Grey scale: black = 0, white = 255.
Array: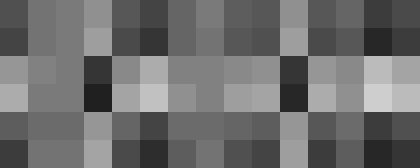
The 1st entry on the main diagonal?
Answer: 80
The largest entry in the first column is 172
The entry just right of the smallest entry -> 164
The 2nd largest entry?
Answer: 193
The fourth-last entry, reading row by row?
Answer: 60
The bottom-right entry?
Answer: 53
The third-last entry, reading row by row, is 93
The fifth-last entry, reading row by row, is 158
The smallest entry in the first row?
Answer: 60
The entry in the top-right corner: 74
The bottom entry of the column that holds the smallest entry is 164
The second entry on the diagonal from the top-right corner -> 39
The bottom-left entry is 60
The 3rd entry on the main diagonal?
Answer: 122
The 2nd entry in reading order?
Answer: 115
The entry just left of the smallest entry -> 122
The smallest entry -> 32
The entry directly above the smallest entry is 53
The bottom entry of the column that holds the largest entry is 39
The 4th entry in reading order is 144
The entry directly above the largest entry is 187
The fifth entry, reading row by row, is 87
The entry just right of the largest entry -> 187

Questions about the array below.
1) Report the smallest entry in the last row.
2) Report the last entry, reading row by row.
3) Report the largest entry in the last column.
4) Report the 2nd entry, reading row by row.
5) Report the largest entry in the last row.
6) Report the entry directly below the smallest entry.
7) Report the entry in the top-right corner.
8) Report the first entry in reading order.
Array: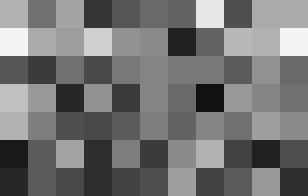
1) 39
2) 46
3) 243
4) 112
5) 158
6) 132
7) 170
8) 177

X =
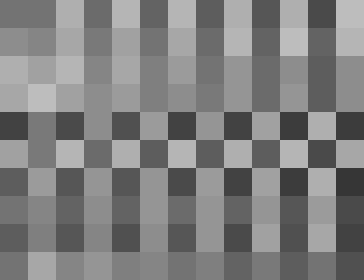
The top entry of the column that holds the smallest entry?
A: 189
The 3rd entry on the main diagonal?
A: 181
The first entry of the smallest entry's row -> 93
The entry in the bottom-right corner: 80
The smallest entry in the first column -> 66
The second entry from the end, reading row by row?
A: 115
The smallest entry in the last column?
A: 54
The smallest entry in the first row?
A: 74
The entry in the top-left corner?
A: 115
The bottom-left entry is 115
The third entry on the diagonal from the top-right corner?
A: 141
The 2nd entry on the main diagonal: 133
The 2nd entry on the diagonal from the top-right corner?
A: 99
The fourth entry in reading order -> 107

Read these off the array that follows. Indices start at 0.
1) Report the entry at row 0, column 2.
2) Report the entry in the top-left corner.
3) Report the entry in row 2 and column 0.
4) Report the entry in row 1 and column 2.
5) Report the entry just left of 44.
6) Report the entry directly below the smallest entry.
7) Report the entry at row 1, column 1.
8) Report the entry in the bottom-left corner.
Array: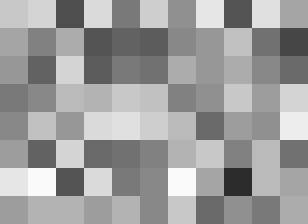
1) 78
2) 200
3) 151
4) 172
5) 165
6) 144
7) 129
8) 157

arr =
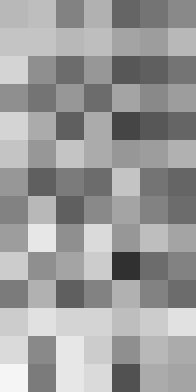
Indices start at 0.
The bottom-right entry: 164
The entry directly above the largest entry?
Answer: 218
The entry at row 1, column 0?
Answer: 196
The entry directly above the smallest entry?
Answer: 151
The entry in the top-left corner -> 184
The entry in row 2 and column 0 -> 212
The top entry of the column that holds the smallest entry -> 101
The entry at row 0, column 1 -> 190
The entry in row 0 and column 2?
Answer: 130
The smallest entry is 48
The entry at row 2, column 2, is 108
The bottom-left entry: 245
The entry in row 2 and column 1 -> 143
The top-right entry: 137
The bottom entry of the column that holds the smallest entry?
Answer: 81
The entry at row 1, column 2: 184
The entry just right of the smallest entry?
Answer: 108

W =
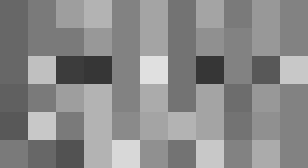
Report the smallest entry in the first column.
88
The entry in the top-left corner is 103
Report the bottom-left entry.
122
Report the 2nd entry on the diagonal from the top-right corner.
152
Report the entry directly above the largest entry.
164
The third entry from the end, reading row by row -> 130
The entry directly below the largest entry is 171
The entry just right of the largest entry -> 115
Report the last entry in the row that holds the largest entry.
200
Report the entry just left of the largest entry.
130
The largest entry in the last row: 216
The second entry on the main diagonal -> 122
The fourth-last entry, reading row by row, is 200
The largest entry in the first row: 179
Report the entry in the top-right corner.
130
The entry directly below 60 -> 158
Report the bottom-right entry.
130
